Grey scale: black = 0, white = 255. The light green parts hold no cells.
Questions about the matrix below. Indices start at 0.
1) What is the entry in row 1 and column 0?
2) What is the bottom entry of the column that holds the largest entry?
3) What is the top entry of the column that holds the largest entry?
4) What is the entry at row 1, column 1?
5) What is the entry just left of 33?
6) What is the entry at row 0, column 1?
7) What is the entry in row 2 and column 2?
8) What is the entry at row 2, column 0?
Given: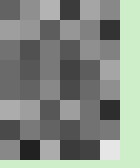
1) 158
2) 230
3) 136
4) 150
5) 136
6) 143
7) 121
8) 114

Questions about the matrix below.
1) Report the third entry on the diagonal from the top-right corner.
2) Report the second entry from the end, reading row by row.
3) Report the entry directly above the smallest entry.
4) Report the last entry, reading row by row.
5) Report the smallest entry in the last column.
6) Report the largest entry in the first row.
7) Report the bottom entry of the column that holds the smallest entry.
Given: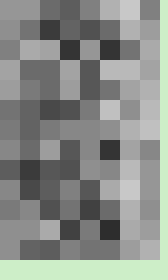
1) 52
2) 157
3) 107
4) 177
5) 128
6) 200
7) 115

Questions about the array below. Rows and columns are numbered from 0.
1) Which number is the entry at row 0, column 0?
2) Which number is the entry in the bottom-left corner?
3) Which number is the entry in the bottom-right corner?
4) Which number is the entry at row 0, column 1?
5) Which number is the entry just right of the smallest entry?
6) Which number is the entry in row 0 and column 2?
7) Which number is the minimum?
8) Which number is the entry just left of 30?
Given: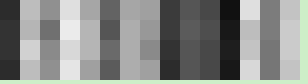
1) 44
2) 44
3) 195
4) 189
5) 223
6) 144
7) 17
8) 72

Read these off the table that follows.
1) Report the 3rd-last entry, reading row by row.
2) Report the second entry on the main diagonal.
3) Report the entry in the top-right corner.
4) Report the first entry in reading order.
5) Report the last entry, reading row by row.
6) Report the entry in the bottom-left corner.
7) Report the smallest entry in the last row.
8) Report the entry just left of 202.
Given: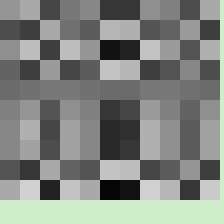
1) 182
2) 62
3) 169
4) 149
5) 202
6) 169
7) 5
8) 54

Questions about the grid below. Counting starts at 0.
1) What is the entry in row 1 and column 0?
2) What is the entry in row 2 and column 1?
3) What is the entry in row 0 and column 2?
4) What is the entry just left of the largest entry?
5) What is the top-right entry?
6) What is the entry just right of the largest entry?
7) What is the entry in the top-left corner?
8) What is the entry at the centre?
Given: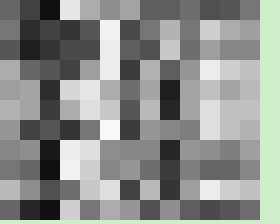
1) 118
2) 30
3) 16
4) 118
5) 118
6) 60
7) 102
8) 86
